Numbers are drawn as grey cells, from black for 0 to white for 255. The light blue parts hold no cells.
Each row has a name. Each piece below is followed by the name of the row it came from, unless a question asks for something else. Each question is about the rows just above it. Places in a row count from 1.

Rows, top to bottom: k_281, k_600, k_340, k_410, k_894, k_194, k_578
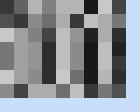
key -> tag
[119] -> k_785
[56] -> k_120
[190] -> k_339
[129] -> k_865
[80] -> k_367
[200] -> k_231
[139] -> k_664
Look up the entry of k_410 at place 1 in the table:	k_785
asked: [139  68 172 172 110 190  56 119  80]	k_578
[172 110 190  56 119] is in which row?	k_578
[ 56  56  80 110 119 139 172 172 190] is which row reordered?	k_600

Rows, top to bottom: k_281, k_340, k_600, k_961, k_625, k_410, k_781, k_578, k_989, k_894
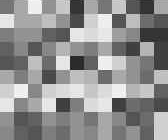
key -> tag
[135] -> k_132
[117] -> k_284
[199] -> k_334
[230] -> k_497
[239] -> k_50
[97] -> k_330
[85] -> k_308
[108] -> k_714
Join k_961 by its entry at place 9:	k_330
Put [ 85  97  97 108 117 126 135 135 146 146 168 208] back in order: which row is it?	k_894
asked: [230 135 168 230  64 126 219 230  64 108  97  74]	k_578
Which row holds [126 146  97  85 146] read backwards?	k_989
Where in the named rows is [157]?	k_600, 9
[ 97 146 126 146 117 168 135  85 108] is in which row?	k_989

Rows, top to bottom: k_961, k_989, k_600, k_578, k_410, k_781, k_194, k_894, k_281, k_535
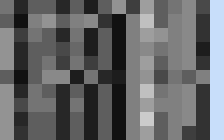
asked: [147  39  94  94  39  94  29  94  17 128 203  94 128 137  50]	k_281
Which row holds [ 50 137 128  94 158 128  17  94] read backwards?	k_410
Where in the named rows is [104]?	k_578, 6
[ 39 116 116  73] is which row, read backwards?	k_894
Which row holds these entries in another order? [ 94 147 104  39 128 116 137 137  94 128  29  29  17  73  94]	k_578

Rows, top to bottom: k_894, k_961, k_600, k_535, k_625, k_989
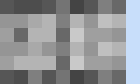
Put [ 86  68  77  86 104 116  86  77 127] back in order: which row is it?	k_894
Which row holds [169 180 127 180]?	k_961

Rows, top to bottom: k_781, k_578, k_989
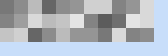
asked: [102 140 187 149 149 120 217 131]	k_989
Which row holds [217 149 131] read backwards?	k_781
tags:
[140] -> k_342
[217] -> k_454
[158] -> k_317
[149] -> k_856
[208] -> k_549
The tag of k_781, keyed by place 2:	k_342
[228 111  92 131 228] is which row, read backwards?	k_578
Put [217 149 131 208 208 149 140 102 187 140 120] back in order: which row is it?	k_781

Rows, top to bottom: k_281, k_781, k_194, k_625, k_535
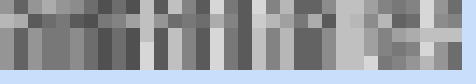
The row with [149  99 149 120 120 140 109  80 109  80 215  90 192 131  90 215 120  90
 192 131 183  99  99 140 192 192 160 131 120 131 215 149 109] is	k_625
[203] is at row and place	k_781, 19

